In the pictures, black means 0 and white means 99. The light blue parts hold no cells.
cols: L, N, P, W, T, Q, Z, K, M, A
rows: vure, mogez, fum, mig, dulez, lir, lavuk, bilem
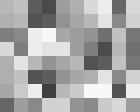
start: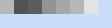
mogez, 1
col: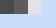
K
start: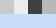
lavuk, 1
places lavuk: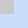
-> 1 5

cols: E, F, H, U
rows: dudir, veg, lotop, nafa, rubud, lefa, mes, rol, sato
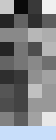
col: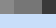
F
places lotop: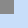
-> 0 1
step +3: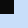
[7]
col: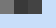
F
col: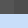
E

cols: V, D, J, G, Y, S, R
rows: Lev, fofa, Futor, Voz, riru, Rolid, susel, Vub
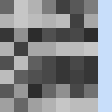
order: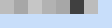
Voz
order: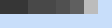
riru
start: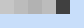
fofa, 1

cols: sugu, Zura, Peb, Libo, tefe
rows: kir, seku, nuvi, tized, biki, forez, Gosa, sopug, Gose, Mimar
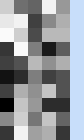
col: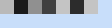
Libo
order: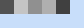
Gosa
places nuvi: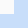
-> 0

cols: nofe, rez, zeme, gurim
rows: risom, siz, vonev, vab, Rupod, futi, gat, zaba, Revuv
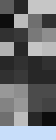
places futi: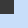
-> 1
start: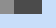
gat, 1
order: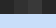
futi
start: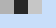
vab, 0
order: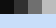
siz
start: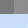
vonev, 2
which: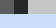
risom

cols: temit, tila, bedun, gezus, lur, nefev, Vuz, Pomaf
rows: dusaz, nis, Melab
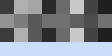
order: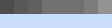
nis
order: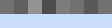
nis
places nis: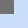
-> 3 4 7

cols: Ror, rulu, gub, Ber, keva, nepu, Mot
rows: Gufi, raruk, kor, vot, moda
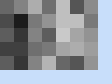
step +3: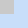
[81]
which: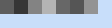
moda
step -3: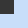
[18]
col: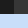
rulu

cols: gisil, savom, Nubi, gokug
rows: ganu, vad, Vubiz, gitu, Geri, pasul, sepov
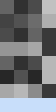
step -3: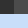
[16 26]
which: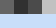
ganu
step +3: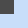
[32]
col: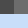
Nubi
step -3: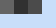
[36 16 26]

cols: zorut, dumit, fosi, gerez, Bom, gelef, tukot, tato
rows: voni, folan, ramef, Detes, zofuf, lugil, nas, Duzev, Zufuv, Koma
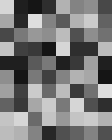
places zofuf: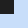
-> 0 1 4 7
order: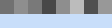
ramef

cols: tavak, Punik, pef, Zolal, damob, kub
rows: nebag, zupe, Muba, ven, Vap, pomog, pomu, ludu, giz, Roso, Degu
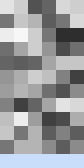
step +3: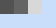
[35 42 87]
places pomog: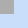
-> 1
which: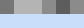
Degu
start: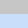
Vap, 4
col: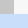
Punik
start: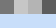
zupe, 0

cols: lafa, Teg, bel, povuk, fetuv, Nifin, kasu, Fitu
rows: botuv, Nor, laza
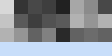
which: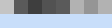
Nor
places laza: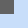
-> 2 5 7
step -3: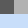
[32 66]
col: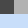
Fitu
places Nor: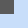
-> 1 4

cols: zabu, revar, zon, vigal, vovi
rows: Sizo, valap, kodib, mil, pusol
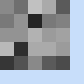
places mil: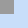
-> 4
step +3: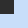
[21]
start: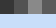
pusol, 0
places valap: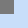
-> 0 3
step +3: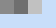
[56 46 78]

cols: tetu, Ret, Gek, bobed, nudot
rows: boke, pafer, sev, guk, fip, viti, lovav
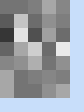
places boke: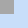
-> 3
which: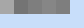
viti
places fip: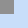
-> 1 4
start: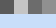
pafer, 0
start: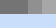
lovav, 1
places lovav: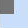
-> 1 2
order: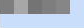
viti

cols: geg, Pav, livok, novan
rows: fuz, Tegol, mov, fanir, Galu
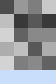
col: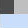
geg
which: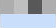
fanir
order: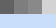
Galu

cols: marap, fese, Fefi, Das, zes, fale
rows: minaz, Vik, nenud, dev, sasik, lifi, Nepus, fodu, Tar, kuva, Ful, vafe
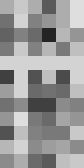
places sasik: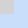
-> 0 1 2 3 4 5
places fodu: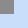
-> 1 4

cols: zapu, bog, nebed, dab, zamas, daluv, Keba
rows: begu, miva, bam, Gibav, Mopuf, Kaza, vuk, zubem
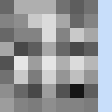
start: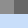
vuk, 0
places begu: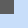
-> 5
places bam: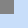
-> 1 2 4
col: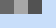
zapu
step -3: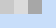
[75 82 62]
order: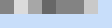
bam
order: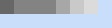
bam

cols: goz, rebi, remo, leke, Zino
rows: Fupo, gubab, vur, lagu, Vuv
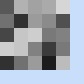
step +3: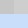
[80 83]
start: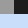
Vuv, 2
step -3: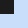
[8]
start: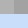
Fupo, 1
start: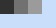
Vuv, 0
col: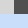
Zino
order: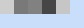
vur

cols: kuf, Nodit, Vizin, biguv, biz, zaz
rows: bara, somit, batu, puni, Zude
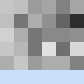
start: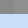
batu, 4
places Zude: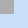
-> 0 3 4
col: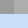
Vizin

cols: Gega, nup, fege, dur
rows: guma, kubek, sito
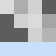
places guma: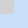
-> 2
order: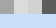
kubek
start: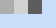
guma, 1
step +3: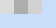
[88 70 84]
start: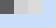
kubek, 0

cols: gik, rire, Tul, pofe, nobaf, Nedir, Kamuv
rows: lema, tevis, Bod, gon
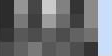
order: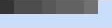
Bod
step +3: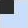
[20]
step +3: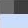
[44 27]

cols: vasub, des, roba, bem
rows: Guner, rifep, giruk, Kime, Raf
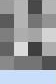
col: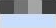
roba
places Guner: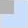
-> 1 3
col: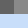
vasub
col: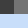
roba
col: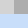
bem

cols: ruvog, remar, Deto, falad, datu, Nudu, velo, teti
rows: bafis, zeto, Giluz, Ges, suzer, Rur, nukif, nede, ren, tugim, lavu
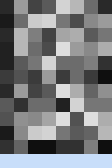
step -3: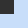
[16]
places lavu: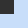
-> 0 4 5
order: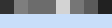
suzer
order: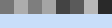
Giluz
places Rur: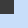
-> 0 2 4 6

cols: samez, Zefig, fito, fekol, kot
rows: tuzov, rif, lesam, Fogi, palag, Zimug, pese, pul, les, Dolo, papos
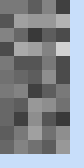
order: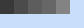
lesam
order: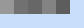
papos

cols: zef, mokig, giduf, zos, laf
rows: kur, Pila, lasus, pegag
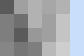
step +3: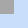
[68]
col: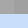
zos
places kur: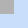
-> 2 4
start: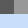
lasus, 1
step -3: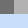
[40 66]
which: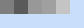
lasus
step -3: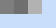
[46 40 66]

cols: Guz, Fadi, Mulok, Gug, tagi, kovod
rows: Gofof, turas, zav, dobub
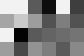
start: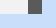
Gofof, 0
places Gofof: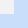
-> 0 1 4
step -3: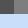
[29 46]
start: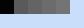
zav, 1
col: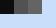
Gug
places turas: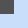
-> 3 5

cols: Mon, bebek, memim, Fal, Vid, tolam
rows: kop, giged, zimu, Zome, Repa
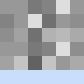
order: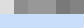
Zome
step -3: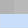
[66 69]

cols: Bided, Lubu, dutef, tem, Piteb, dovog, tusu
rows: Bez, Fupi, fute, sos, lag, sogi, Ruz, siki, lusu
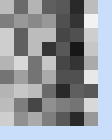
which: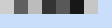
sos
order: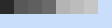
Ruz
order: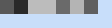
Bez

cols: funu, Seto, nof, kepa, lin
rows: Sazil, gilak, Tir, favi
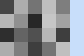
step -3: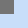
[42]
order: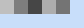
Sazil

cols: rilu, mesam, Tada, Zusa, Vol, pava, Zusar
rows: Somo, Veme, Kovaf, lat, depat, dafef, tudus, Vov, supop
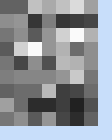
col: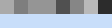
Zusa
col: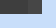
Vol
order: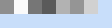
Kovaf
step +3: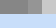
[55 55 61 81]

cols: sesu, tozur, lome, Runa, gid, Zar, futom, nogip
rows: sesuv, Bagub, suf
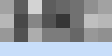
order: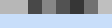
Bagub
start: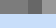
suf, 3

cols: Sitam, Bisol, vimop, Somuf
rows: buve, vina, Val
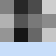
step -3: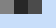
[47 12 26]
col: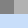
Sitam

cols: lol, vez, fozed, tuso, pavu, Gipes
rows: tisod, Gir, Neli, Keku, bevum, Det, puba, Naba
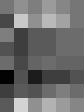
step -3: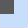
[32]
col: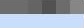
Gipes
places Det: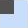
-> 1 5
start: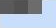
puba, 1
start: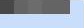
bevum, 1
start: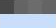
bevum, 1
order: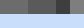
Neli

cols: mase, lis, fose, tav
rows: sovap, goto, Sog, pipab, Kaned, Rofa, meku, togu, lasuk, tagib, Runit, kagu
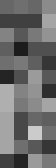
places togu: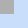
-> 0
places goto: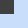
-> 0 1 2
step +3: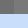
[46 50]

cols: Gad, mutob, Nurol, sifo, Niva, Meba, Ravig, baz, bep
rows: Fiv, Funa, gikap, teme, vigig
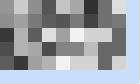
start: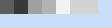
vigig, 0
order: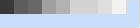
gikap
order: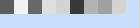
gikap
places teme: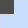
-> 0 3

